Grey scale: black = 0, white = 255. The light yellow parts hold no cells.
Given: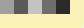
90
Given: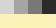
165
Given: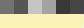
86
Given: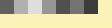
176
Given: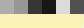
152
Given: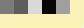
94
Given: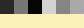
119
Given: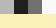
31
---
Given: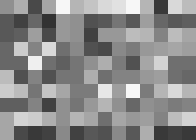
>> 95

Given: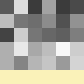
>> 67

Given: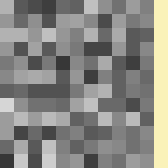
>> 156

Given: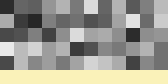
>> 73

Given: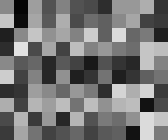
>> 174

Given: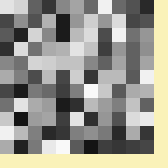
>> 200

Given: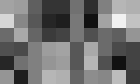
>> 80
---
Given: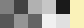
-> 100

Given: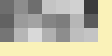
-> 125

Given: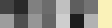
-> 206

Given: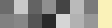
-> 213

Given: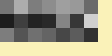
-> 133

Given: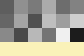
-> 190

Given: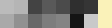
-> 132

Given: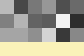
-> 92

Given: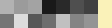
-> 192
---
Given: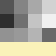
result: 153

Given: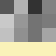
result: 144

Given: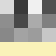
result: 163

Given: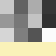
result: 127

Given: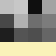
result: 84

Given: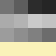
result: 142

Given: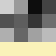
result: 102

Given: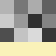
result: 195
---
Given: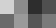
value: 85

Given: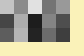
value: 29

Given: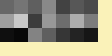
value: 60

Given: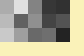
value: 144

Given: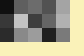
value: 62

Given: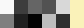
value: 3
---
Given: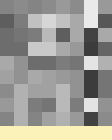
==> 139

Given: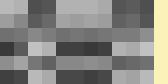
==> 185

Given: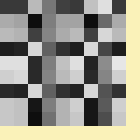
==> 199

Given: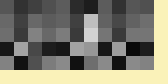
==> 130

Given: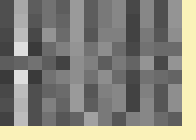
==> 93

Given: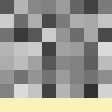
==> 210
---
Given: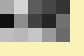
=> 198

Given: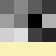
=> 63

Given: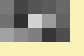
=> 127

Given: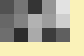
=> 170

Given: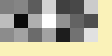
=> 107

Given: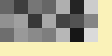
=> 138
